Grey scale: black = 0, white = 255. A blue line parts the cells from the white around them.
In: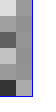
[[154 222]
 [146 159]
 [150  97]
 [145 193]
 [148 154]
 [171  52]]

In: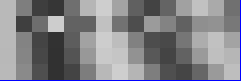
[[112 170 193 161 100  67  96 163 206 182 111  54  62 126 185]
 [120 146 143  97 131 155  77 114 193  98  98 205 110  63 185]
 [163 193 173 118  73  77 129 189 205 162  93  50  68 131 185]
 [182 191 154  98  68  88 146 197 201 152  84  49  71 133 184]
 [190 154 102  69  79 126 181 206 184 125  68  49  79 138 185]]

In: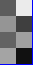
[[235  92]
 [ 63 149]
 [160  99]
 [ 17 164]]

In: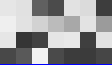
[[ 61 219 226  75  96 225 230]
 [155 227 168 187 210 226 239]
 [226  63 232 229  66  53 230]
 [ 70  59  60  74 242  89  72]]

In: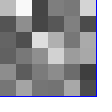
[[212 120 126  69 249 188]
 [ 75 128  87  70 142  84]
 [170 119 176 222  79 100]
 [168 156 210 143 120  97]
 [ 62 108 140 123  92 141]
 [ 75 168 115 117 164 118]]

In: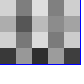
[[207 128 223 126 211]
 [163 140 187  86 173]
 [204 123 219 120 208]
 [ 62 156  46 152  57]]

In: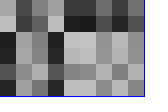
[[113  59 109  58  58 160 130  73 166]
 [ 81  36  76  26  31 188  97  60 189]
 [143 186 148 196 191  33 128 161  31]
 [144 180 149 190 183  38 133 166  35]
 [176 127 180 138 132  86 175 141  84]
 [135 186 140 190 190  38 118 159  36]]

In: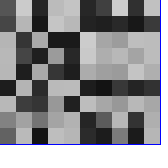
[[193  48 205  64  39 196 187  38 203  85]
 [ 58  24  41  31  35 184 197  24 182  70]
 [188 190 156 166 204  26  26 170  53 181]
 [188 164 184 174 201  40 155  31  69 184]
 [175 196 155 159 172  30  54 170  30 183]
 [ 50  36  56  19  29 187 186  43 180  29]
 [167 184 152 167 189  32 152  53  61 184]
 [175  51 183  91  37 178 164 116 162 130]
 [182  27 123  28  43 182 190  20 186  98]]
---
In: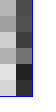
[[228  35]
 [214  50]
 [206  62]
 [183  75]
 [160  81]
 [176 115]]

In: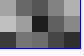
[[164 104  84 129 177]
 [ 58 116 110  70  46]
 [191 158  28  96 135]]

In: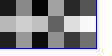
[[ 25 137   4 161  40  85]
 [ 33 153  12 145  56 113]
 [184 206 192  98 221 248]]

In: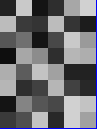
[[182  46  65 182  65  40]
 [188  58  52 188  52  28]
 [ 58  79 195  40 209 161]
 [174  92 195 161  34  34]
 [ 86 112  20  72 201 154]
 [ 20 132  86  72 209 195]
 [ 14 167 140  46 182 174]
 [ 34 201  20  46 167 209]]

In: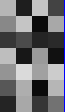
[[190  23 154  17]
 [182  30 197  67]
 [ 54  75  36  42]
 [ 36 168  54 114]
 [ 87 174  11 182]
 [136 197  11 168]
 [148 218 161 204]]

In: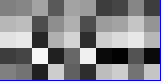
[[ 61  69 246  32 103 240  10   2  83  10]
 [128 115  32 205  96  45 189 205 115 197]
 [128 134 163  89 163 156  61  69 134  61]
 [183 189  77 142 176  77 156 163 197 148]
 [226 232  38 176 212  45 205 218 232 183]]

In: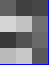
[[ 97  64  70]
 [ 57  82 105]
 [213 194 112]
 [186 200  89]]

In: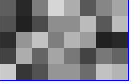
[[ 82  33  75 142 142 187  88 187]
 [ 94  40 126 214 173  88 134 165]
 [202  54  82 149 149 108 194 180]
 [ 46 149 194 126 180 157  33  40]
 [ 67 173 100 165 120  67 120 100]]

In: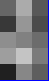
[[142 129 108]
 [ 32 135  94]
 [ 56 150  75]
 [102 171  88]
 [158 196 123]]
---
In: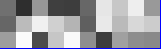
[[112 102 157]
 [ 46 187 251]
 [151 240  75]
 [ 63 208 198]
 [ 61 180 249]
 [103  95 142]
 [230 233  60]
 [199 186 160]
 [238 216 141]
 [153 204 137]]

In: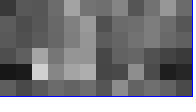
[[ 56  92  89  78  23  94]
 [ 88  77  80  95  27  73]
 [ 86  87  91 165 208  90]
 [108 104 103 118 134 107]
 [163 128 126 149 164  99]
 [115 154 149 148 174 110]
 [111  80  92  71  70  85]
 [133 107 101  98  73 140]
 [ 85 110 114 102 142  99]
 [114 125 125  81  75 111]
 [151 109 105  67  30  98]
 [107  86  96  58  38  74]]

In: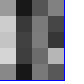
[[154 205 196 213 136]
 [ 24  57  65  62  23]
 [ 85 122 124 108 121]
 [129  70  54 182  88]]

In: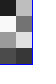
[[ 30 249 155  75]
 [190 115 224  55]]

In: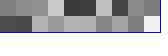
[[128  79]
 [141  74]
 [144 177]
 [201 154]
 [ 57 177]
 [ 61 176]
 [192 136]
 [ 69 164]
 [137 126]
 [123 239]]

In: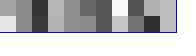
[[163 230]
 [138 138]
 [ 53  58]
 [182 180]
 [143 143]
 [102 137]
 [ 86  86]
 [249 200]
 [ 84 116]
 [176  47]
 [189 189]]
